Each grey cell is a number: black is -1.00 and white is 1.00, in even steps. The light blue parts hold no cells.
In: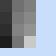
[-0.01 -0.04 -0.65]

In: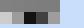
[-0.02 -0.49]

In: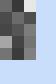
[ 0.81 -0.16 -0.45]

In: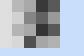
[-0.30 -0.23  0.32  0.69]

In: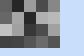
[ 0.06  0.38 -0.56 -0.47]

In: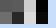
[-0.99  0.70]
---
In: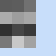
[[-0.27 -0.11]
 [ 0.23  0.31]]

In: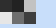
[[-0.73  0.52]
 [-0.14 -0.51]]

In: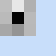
[[ 0.81  0.38]
 [-0.97  0.45]]

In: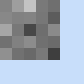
[[0.24 0.53]
 [0.01 0.03]]

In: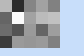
[[-0.66  0.04]
 [ 0.97  0.27]]

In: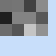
[[-0.08 -0.49]
 [ 0.03  0.03]]

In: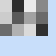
[[-0.64  0.84]
 [-0.30  0.27]]

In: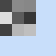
[[ 0.08  0.06]
 [-0.28 -0.58]]
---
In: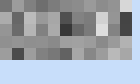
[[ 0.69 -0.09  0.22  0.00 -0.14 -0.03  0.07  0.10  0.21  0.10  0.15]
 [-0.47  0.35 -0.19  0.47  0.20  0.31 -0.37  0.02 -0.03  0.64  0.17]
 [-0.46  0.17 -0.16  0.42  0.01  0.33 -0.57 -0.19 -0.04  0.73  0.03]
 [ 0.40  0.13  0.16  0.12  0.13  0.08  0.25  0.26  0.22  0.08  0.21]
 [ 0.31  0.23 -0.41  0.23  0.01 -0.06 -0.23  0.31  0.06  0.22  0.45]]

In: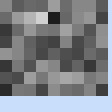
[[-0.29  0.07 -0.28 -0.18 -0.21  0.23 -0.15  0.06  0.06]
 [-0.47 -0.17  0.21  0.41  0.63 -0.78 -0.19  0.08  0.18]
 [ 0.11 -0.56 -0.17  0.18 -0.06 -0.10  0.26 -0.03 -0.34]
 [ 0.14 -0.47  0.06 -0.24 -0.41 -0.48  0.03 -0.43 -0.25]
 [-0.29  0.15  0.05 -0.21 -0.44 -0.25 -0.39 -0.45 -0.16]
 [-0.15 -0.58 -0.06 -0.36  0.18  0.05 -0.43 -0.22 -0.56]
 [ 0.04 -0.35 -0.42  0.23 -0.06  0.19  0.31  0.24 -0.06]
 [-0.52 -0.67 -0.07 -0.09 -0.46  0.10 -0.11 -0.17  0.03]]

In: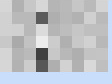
[[ 0.66  0.68  0.39  0.56  0.69  0.42  0.45  0.55  0.46]
 [ 0.46  0.64  0.45  0.45 -0.29  0.37  0.44  0.40  0.63]
 [ 0.50  0.64  0.63  0.44  0.72  0.42  0.48  0.55  0.50]
 [ 0.44  0.57  0.33  0.52  0.85  0.60  0.38  0.57  0.64]
 [ 0.54  0.67  0.41  0.46 -0.50  0.57  0.44  0.37  0.53]
 [ 0.50  0.68  0.40  0.60 -0.32  0.37  0.65  0.39  0.70]]

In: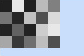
[[ 0.00 -0.75  0.81 -0.75  0.47]
 [ 0.72 -0.09 -0.70  0.51 -0.37]
 [ 0.82 -0.73 -0.23 -0.73  0.61]
 [-0.38  0.31 -0.56 -0.13  0.49]]

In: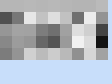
[[ 0.46  0.43  0.43  0.44  0.43  0.44  0.43  0.41  0.41]
 [ 0.15 -0.37 -0.07  0.80  0.52  0.74  0.51 -0.12  0.85]
 [-0.47  0.18  0.28  0.27 -0.02 -0.12  0.26  0.74  0.62]
 [-0.85  0.07  0.22  0.18 -0.19 -0.34  0.21  0.89  0.72]
 [ 0.27 -0.03  0.16  0.63  0.47  0.60  0.45  0.13  0.68]]

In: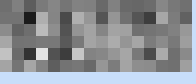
[[-0.12 -0.13  0.00 -0.27 -0.04  0.05 -0.08  0.02  0.00 -0.18  0.01 -0.18
  -0.19 -0.15  0.06 -0.06]
 [-0.24 -0.10 -0.10 -0.79  0.37  0.04 -0.42  0.37  0.18 -0.33  0.17 -0.12
  -0.33 -0.51  0.31 -0.03]
 [ 0.19  0.10 -0.23 -0.14  0.47  0.11 -0.35  0.16  0.28  0.04  0.28  0.26
  -0.12 -0.09 -0.06  0.01]
 [ 0.24  0.31 -0.10 -0.09 -0.05 -0.06 -0.30 -0.05  0.29  0.21  0.35  0.17
   0.30 -0.03  0.09 -0.05]
 [ 0.08  0.52 -0.16 -0.61  0.77 -0.36 -0.52  0.55  0.03  0.06  0.18  0.30
  -0.05 -0.41  0.34 -0.13]
 [ 0.25  0.29 -0.09  0.30  0.03 -0.26 -0.10 -0.07 -0.18  0.18 -0.03  0.29
   0.11  0.10 -0.10 -0.12]]
